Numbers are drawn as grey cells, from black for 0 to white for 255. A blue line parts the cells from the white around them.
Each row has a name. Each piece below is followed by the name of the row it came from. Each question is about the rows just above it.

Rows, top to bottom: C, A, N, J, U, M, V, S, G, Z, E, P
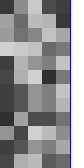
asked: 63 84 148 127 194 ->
V
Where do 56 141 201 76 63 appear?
C
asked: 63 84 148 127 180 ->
S

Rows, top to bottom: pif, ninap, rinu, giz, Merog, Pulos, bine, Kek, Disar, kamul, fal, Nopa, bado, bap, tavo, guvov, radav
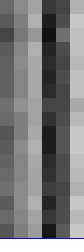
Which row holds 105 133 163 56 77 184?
guvov
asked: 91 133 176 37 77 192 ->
giz
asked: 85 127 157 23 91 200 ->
radav
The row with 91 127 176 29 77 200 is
ninap
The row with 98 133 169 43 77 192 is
Nopa
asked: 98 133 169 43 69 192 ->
bine

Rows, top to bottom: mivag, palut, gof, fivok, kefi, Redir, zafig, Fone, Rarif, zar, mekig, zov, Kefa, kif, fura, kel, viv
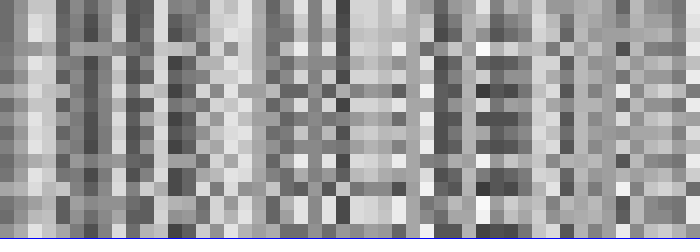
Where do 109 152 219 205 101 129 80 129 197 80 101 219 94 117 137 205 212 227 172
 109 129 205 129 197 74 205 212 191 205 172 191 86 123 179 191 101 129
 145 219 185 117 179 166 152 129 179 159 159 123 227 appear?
palut
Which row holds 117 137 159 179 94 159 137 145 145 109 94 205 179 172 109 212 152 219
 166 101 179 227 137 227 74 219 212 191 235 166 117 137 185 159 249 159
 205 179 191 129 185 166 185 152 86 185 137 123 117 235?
fura
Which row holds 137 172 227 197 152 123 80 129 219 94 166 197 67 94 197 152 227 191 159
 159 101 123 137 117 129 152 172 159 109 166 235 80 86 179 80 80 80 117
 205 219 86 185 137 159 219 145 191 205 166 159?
Rarif
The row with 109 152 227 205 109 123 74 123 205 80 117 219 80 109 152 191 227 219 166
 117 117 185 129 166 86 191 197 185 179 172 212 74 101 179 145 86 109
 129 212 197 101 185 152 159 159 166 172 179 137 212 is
gof

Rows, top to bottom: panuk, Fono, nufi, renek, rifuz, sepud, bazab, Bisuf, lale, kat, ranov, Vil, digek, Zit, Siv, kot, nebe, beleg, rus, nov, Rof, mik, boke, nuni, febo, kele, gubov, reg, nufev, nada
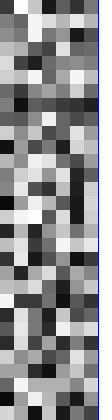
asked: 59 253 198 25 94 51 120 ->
panuk
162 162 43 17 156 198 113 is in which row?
gubov
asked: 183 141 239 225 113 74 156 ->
Vil
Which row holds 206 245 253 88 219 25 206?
kot
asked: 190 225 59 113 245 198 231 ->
beleg

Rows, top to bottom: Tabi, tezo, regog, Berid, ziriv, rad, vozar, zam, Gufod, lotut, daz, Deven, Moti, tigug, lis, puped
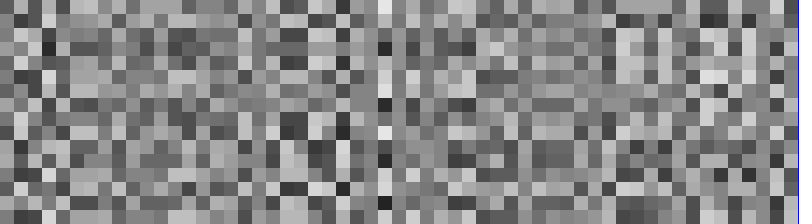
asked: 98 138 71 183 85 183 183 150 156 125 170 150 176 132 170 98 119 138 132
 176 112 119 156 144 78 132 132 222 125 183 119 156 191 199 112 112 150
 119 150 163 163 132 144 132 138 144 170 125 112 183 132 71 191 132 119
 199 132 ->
vozar
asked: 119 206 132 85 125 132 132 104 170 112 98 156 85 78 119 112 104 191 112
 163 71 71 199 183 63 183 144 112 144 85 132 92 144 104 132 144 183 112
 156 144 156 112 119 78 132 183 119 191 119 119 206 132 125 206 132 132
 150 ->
Gufod
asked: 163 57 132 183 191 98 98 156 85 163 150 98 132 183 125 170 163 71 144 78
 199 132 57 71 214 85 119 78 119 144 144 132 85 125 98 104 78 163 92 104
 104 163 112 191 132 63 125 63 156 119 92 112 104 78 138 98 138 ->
daz

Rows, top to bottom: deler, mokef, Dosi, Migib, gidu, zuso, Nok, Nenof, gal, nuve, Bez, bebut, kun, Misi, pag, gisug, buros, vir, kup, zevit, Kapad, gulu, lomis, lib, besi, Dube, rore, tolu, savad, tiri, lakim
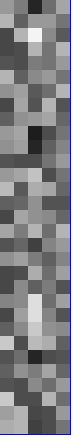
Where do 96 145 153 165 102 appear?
gal
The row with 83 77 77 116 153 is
bebut
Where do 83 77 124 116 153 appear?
gidu
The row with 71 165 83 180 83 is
Nenof
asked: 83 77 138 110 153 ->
tolu

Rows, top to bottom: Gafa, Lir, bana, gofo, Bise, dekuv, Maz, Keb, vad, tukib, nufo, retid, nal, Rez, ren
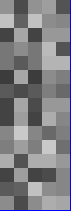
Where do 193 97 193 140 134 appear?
Lir
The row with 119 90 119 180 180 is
Bise
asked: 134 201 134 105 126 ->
tukib
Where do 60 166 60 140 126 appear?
dekuv
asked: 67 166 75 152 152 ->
Keb

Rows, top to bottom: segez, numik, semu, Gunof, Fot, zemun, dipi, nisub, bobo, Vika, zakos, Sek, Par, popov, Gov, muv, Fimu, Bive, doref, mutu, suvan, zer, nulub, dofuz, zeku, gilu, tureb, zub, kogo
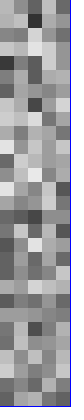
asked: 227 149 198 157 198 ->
zakos
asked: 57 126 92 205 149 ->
Fot
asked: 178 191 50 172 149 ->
numik
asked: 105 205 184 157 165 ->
Sek
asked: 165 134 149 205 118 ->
Gov
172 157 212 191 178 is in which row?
suvan

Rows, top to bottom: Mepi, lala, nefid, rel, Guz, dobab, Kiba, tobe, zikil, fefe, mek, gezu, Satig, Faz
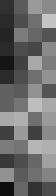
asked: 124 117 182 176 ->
mek
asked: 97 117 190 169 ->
tobe
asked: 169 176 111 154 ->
zikil
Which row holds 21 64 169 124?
Guz

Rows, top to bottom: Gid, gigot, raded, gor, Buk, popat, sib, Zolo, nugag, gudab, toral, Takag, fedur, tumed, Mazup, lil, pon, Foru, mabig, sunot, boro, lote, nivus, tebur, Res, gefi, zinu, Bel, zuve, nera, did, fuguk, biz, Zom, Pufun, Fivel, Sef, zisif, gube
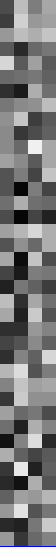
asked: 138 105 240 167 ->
toral
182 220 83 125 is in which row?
zinu
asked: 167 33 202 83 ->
nivus
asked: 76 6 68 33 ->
lil
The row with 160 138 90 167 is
Takag

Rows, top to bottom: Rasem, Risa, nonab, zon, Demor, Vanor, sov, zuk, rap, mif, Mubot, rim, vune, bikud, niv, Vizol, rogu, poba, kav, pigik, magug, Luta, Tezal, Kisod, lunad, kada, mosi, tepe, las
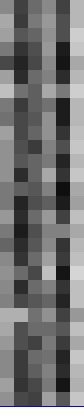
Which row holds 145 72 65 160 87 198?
las
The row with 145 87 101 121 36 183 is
rim
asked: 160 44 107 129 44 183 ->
Vanor
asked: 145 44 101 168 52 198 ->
vune
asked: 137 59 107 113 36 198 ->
kada

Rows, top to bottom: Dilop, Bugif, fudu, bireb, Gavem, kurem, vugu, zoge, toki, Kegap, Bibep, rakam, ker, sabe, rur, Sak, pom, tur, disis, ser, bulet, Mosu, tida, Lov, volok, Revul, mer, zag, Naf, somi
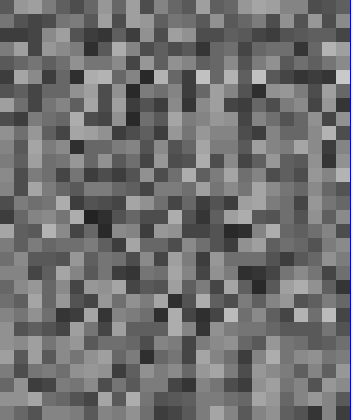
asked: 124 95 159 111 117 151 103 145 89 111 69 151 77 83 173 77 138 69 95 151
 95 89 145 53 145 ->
rakam
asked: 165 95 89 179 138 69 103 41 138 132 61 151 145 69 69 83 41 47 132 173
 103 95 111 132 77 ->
pom
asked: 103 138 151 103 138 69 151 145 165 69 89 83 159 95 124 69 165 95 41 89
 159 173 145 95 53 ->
bulet
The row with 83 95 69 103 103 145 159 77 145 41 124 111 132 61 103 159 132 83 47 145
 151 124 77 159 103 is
vugu

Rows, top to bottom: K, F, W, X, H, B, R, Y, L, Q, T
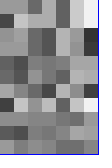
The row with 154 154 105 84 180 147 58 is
X
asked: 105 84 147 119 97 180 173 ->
B

